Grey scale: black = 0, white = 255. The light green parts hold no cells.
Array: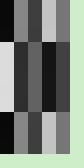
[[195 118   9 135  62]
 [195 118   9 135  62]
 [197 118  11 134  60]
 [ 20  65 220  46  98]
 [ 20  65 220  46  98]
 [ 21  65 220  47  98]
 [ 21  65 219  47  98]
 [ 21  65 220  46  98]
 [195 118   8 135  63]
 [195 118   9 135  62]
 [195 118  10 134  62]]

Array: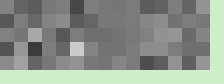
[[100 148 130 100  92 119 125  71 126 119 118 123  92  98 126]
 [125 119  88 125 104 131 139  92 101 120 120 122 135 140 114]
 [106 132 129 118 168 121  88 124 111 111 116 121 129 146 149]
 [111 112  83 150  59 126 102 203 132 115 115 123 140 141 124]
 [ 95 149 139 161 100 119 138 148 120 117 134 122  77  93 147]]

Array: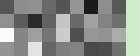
[[142  87  86 141 145 106  84 149  27]
 [131 110 143  91  42  98 196 105 161]
 [147 171 250 133 159 117 204  79 150]
 [ 77 113 148 132 227 101 127 131  73]]

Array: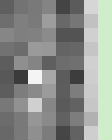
[[ 91 214  95 115 121 132  68]
 [118 193 110 127 122 157 104]
 [ 83 208 134 127 129 139  83]
 [102 197 114 108 154 152 100]
 [112 208  93 143 132  95 109]
 [ 61 206  88  59 244 168  92]
 [125 202  93 125 138 155  93]
 [ 98 198 120 145 208 134  90]
 [125 177 108 121 150 138  97]
 [ 98 206 104 121 143 124  70]]

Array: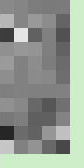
[[122 123 137 133 124]
 [140 100 182 133 153]
 [128  81  60 229  97]
 [127  98 144 151 148]
 [125 107 155 129 141]
 [136 110 142 129 139]
 [128 129 127 129 128]
 [ 86 112 145 136 104]
 [ 96 131 120 126  95]
 [150 192  38 107  98]
 [104  72 198 129 147]]

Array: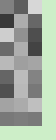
[[ 94 215 129]
 [173 103  56]
 [145  78 206]
 [174  67 106]
 [159 165 185]
 [188 131 101]
 [185 120  80]
 [171 191 163]
 [125 121 121]]
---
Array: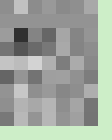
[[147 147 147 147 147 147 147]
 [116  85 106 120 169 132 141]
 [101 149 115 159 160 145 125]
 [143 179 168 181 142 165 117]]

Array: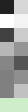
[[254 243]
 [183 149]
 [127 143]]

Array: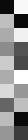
[[191  10]
 [140  82]
 [172 254]
 [101 191]
 [150  61]]

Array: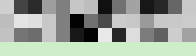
[[189 228 223 199 127   2 113  74 203 199 154 200 201 203]]

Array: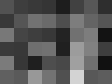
[[ 56  85 114 106  78 125 100  85]
 [ 58  56 111 114  32 156 129  62]
 [ 96  90 152 115  80 211  88  93]]

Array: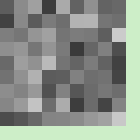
[[ 66 137  91 123 110 179 180 117 111]
 [143 150 118 148 122  58 102 128  78]
 [114 145 177  92  94 129 110 114  68]
 [134 154 195 109 172  61 107  68 131]]
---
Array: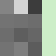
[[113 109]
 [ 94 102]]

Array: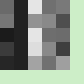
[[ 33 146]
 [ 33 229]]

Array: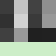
[[210  58]
 [153  32]]

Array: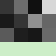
[[ 53 144]
 [ 30  23]]

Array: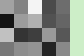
[[156 176]
 [ 52  62]]

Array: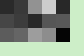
[[ 60  40]
 [101 157]]

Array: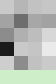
[[110 167]
 [176 189]]

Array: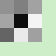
[[ 14 244]
 [234 160]]
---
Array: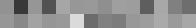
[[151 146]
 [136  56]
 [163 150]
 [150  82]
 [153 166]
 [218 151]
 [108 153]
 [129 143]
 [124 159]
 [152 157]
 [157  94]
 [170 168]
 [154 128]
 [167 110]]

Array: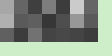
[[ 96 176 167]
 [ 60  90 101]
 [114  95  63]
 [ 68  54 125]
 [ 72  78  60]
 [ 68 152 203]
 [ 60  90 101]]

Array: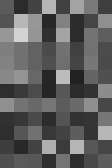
[[ 79  62  46  49 144  46 136 130 127 151  83  91]
 [ 90  41  86  55 115  58 148 113 114 211 183  43]
 [ 87  67 113  74 104  76 103  98  98 149 151  67]
 [ 47 175  56  44 118  37  38  79  75  47  39 181]
 [116  59  67  84  92  87 188 111 114 164 129  64]
 [ 45 182  93  50 106  43  33  68  64  43  44 163]
 [ 73  87  52  53 143  50 100 119 114 115  69 121]
 [ 93  70 183 119  71 140  80  74  76  94 144  63]]

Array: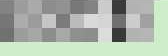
[[113 118 131]
 [156 172 156]
 [167 155 170]
 [141 198 141]
 [168 123 146]
 [144 187 120]
 [141 217 131]
 [220 213 203]
 [ 56 112  58]
 [179 205 179]
 [181 161 181]]

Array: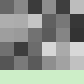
[[ 85 113 158 174 102]
 [122  61 154 172 136]
 [ 90 108 114 196  59]
 [142 214  91  96 142]
 [162 170 133 120  62]
 [193 216  51  55 189]]

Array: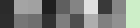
[[ 45  43]
 [118 164]
 [111 161]
 [ 50  31]
 [126  95]
 [ 78 132]
 [174 224]
 [128  57]
 [145 134]]

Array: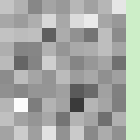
[[163 192 181 144 140 186 174 194 167 196]
 [204 162 252 135 189 101 132 188 156 177]
 [159 149 125 149 165 132 134 191 174 135]
 [226 168 179 149 148 207 177  95 216 164]
 [146 116 163 160 187 165 149 172 168 153]
 [202 179  58  90 157 133 169 145 219 183]
 [137 164 181 106 168 151 173 116 234 161]
 [172 111 165 161 144 165 190 190 166 182]
 [144 176 127 128 160 112 164 139 152 230]]
